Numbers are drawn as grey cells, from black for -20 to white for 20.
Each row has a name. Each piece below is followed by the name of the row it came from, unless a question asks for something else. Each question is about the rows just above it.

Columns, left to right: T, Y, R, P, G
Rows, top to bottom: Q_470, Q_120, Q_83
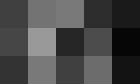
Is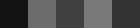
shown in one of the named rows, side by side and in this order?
no
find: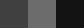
Q_83
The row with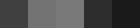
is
Q_470
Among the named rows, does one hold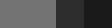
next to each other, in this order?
no
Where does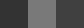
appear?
Q_83
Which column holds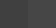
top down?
T
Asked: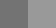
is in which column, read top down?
Y

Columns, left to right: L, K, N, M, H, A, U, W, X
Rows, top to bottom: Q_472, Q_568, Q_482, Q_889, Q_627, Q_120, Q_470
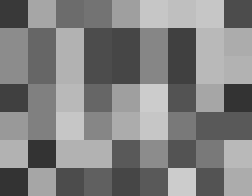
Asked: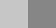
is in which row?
Q_627
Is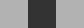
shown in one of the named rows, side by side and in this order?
yes
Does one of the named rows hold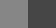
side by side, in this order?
no
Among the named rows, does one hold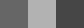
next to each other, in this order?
no

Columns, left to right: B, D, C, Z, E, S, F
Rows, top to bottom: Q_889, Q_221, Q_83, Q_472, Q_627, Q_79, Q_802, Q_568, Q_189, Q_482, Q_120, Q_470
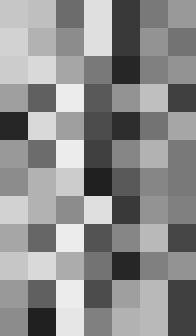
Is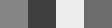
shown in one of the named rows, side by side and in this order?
no
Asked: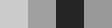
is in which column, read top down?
B
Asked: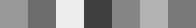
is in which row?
Q_79
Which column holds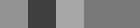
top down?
F
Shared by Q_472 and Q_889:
[10]
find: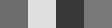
Q_889

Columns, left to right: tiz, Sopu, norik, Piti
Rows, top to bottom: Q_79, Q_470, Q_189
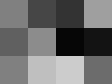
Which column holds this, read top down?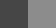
Sopu
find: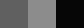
Q_470
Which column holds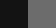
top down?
Piti
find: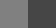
Q_79
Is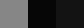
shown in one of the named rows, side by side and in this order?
no
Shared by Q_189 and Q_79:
[0]
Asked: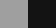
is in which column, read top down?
Piti

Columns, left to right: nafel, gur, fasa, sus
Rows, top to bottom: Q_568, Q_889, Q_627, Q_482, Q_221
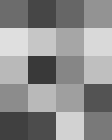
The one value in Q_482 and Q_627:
[9]
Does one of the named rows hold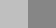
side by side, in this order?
no
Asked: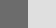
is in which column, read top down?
nafel
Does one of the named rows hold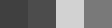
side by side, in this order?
yes

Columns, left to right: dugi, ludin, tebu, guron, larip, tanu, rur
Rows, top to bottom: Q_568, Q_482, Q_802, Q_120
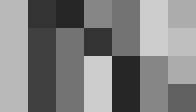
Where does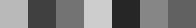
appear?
Q_120
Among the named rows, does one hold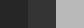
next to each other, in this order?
no
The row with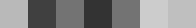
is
Q_482
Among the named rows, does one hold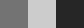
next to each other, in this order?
yes
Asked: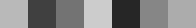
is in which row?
Q_802

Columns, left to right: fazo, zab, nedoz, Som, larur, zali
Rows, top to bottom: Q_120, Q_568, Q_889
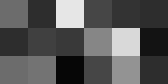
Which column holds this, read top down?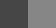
Som
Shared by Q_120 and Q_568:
[-13]
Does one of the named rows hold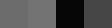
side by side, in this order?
yes
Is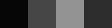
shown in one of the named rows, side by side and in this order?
yes
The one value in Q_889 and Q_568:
[-13]
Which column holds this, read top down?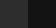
zali
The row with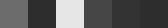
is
Q_120

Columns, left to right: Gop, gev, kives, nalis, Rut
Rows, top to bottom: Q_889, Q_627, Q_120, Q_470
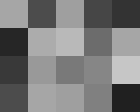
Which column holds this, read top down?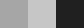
Rut
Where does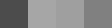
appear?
Q_470
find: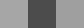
Q_889
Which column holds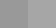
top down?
gev

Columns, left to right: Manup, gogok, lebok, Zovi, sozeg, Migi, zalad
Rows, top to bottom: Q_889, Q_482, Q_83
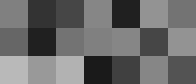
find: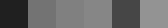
Q_482
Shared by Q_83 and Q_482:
[1]
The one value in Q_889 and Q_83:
[1]

